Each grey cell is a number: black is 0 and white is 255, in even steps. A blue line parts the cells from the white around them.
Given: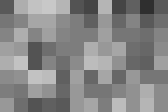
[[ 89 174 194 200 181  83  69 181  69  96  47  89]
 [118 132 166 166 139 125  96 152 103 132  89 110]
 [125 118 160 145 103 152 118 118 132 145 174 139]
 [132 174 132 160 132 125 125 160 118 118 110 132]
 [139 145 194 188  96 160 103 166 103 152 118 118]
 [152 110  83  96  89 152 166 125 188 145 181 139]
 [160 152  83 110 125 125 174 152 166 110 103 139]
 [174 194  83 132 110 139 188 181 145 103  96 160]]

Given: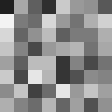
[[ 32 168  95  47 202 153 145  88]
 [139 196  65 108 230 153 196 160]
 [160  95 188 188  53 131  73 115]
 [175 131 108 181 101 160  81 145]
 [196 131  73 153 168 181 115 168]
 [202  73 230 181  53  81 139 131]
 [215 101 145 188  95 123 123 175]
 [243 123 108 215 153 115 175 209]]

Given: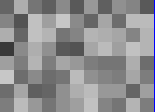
[[ 57 138 174 144  89  83 166 187 159 193 180]
 [101 174 117  95 138  89 152  95 144 132  89]
 [109 166  95 101 144 174 187 152 152 101 159]
 [125 187 152 117 144 159 193 132 117 180 125]
 [132  83 193 159 199 138 101 166 109 187 187]
 [159 125 180 125 166 152 125 117 117 174 109]
 [174 101 193 180 117 132 180 174 166 132 180]
 [199 109 138 109 117 187 144 132 125 166 125]]

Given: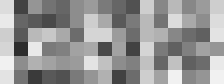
[[206  89 185 199 169 108 213 213 155 108 185 177 135 108  96 227]
 [213  45 233 122 128 162 169  73 162  66 213 122  96 128 162 149]
 [220  66 149 115 102 141 155 122 102  81 206 135 185 135 155 206]
 [227 115  58  89  81 122 149 177  66 108 206 162 241 135 149 241]
 [233 102  89  73  96 141 206 169  89 122 185 115 220 169 141 220]
 [241 141 177 162 149 155 227 193 141 128 193 102 193  96 108 233]]

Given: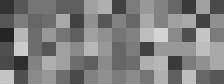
[[ 37 183 109 152 117  95 160 144 117 130 189 211 138  80 197 123]
 [ 51  87 117 117  95  95 160 175  66 123 152 130 102  58 160  74]
 [ 74  45 130 175 160 109  95 138 102 109 175 183  58 123 144 168]
 [ 80 203 109  87 160 138 183 152 102 123  66 152 152 152 189 168]
 [ 87 123 102 109 168  66 144  87 130 102 168 130 160 168  66 144]
 [197  80 138 152 109  74 130 144 123 138 117 175  95 189 102  87]]

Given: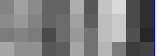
[[123 131 123  74 108 152 115 189 202  80  39]
 [131 160 139 100 100 173  88 196 218  74  47]
 [139 152 131 100 108 160  94 189 202  74  47]
 [166 145 145  88  94 166 115 181 123  60  66]]
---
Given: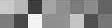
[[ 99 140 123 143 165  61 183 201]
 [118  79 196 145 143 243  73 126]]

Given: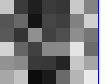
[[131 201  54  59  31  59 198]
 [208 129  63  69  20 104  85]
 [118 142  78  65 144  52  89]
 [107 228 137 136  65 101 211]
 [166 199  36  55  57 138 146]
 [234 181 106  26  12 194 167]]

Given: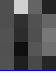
[[ 34 100 208  79]
 [102  81  48  78]
 [119  79  44  82]
 [112  86  15  81]
 [ 38  73  31  82]]

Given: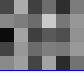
[[123  46 109  64 172  71]
 [151 119 202 108 125 135]
 [146  78  89  63 163  11]
 [153 121 126 107 152  67]
 [114  43 163  68 158 138]]

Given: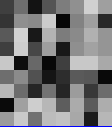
[[159 208 144 125  84  19 110  63]
 [ 40 159 130   7 204 138 143  52]
 [149 177 138 124 179  24 210  89]
 [149 162 143  24 159  71 206  63]
 [169 200 200  63   8 104  13 200]
 [  9  87  90  45  21  81 139 110]
 [108  56 156  37 115  37 108 183]
 [173  91 171  93 183 206 160  10]
 [183  27 168 194 188 113 201 155]]

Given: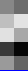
[[108 135]
 [227 191]
 [168 225]
 [  6  57]
 [100 154]]

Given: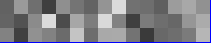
[[145 168 156  95 110 113 219 148  99 116 143  63 111 154  98]
 [171 150 103 110 123  63 130 217 125 167  76 219 139  82 100]
 [182 123 110 104  58 115 170 169 109 196 107 130 145  64 130]]
